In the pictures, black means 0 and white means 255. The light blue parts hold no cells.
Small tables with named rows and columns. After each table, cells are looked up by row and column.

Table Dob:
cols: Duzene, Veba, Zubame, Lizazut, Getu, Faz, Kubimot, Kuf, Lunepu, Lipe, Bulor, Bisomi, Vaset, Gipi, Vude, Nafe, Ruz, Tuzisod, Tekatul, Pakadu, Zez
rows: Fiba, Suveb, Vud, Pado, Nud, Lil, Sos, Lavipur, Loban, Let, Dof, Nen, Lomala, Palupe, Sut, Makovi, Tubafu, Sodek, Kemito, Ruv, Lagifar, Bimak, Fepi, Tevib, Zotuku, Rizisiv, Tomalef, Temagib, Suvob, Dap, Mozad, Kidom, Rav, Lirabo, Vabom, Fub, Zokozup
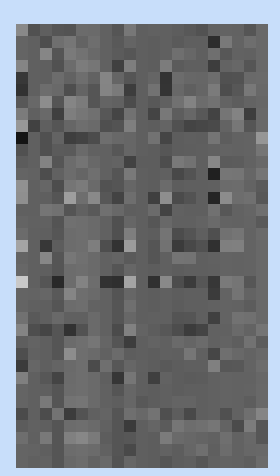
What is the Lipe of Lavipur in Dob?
113
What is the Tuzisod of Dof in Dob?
99
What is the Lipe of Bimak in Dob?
164
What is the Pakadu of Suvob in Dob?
99
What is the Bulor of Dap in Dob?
95
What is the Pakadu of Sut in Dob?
112
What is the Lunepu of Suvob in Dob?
87
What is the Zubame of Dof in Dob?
80

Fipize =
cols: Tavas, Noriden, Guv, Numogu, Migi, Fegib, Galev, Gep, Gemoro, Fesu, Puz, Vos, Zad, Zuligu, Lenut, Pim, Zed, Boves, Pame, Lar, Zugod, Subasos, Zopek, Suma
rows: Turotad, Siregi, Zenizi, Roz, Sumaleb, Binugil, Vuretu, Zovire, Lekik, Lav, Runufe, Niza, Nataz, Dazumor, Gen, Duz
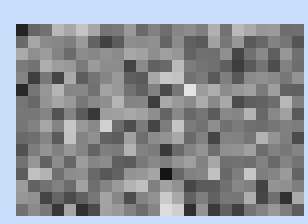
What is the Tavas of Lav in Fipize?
106
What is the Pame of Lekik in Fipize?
123
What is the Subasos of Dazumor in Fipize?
148
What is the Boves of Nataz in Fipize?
104
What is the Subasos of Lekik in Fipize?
118
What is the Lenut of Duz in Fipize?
47
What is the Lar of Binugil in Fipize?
159
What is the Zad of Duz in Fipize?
220
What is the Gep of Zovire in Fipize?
158
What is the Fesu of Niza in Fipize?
91
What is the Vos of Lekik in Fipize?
69
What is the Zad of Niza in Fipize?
126
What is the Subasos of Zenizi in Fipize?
94
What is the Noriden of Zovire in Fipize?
120
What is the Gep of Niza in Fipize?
140
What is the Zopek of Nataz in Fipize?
155
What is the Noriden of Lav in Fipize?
110
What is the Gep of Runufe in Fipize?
127

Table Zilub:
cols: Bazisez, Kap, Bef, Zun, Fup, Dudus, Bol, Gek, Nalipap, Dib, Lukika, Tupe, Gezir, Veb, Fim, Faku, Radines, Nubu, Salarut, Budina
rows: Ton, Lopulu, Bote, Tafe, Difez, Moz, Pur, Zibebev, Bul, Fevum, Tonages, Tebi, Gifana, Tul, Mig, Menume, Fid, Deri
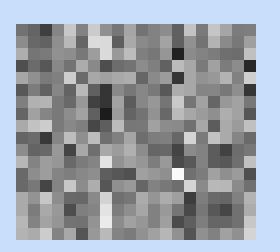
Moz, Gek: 53
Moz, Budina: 53
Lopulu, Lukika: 138
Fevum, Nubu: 170
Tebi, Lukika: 150
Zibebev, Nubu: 174
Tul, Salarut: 138
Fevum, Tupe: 125
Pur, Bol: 65
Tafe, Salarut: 140
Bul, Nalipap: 187
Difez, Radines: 152
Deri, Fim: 84
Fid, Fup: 115
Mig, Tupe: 149
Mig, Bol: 137
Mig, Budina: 179
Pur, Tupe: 151
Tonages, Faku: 130
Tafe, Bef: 87

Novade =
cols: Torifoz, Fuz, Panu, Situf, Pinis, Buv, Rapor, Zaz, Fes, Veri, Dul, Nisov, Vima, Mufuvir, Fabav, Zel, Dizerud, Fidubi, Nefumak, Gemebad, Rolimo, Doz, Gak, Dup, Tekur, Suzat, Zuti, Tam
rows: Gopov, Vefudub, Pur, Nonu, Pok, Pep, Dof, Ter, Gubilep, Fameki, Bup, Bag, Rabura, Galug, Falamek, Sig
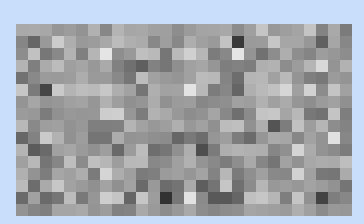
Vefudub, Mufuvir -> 136
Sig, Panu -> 127
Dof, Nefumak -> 161
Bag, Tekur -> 168
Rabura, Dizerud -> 131
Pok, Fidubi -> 132
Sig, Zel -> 141
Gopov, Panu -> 167
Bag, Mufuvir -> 160
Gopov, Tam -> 123
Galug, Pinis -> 162
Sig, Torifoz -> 147
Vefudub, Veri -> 175
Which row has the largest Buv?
Pep

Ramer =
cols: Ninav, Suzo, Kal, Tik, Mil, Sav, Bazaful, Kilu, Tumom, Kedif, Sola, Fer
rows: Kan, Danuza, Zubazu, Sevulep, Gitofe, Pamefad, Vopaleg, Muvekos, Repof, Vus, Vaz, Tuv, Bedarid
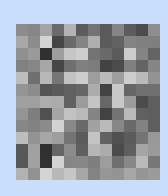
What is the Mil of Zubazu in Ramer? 198
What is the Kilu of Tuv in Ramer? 157
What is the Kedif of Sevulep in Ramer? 128
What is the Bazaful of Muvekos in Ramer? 132
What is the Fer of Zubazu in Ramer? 100
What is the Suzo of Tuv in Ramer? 162
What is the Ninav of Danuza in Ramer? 168
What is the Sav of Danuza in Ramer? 132
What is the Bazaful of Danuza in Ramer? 175
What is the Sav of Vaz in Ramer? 95
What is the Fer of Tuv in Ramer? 120
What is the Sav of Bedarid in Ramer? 167
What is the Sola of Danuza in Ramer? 128

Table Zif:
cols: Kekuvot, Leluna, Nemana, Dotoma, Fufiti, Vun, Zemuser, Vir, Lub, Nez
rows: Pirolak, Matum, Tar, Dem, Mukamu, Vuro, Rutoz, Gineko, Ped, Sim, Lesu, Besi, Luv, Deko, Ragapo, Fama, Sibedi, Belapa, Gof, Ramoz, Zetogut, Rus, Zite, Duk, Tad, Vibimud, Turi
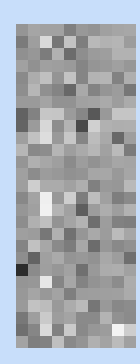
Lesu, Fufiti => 158
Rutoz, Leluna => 154
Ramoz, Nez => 111
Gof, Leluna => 193
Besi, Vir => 156
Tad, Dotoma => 157
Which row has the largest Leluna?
Deko

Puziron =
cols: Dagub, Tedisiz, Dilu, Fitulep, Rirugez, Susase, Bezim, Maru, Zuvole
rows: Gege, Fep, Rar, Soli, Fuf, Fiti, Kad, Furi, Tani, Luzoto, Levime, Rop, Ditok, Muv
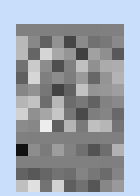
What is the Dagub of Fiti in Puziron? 134
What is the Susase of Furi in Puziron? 74
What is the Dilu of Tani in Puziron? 237
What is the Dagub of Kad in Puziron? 181
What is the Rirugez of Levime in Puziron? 130
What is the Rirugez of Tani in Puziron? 180

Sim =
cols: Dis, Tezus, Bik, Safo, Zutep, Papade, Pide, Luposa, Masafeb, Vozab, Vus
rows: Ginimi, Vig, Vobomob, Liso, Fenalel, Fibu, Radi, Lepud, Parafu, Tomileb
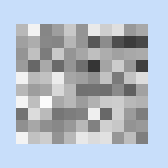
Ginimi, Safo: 158
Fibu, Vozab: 96
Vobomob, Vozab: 168
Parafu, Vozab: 147
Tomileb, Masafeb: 150
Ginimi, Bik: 134
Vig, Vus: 71
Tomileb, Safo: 147
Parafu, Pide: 129
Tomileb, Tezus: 193
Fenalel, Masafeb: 122
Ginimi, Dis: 184
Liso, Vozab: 151
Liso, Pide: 53
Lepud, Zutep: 125
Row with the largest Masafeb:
Ginimi

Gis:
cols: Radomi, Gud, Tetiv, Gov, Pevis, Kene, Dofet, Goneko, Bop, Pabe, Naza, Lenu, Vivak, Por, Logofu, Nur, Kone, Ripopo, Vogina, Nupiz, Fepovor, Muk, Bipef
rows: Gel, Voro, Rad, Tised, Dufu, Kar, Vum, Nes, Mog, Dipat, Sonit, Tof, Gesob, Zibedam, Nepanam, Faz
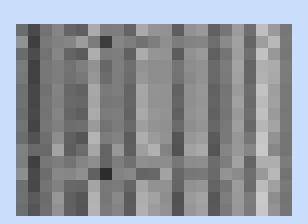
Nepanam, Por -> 82
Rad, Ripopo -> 117
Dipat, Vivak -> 146
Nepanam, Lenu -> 162
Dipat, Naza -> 173
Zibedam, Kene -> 102
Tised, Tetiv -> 119
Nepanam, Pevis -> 96
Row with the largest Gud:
Sonit

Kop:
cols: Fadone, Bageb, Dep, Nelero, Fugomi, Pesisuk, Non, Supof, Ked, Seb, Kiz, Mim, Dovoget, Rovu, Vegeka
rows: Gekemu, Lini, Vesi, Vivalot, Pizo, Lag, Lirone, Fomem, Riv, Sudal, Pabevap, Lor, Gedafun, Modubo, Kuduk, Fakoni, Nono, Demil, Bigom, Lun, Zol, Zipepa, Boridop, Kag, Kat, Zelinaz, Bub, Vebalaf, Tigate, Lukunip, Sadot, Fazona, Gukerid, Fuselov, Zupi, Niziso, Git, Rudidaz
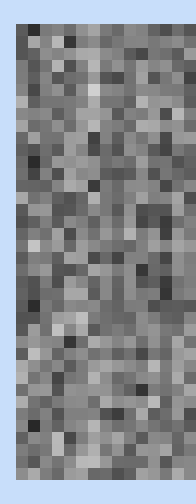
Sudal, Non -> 65
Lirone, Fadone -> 176
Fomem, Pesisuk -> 163
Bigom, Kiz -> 128
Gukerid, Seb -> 111
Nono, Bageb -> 96
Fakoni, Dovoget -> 84
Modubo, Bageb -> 100
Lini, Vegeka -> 113
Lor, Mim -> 114
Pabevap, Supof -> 107
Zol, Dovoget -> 96
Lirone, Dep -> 117
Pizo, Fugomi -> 109
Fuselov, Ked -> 110
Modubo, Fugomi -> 170
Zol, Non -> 165
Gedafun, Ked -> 83
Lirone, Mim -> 148
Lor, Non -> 144

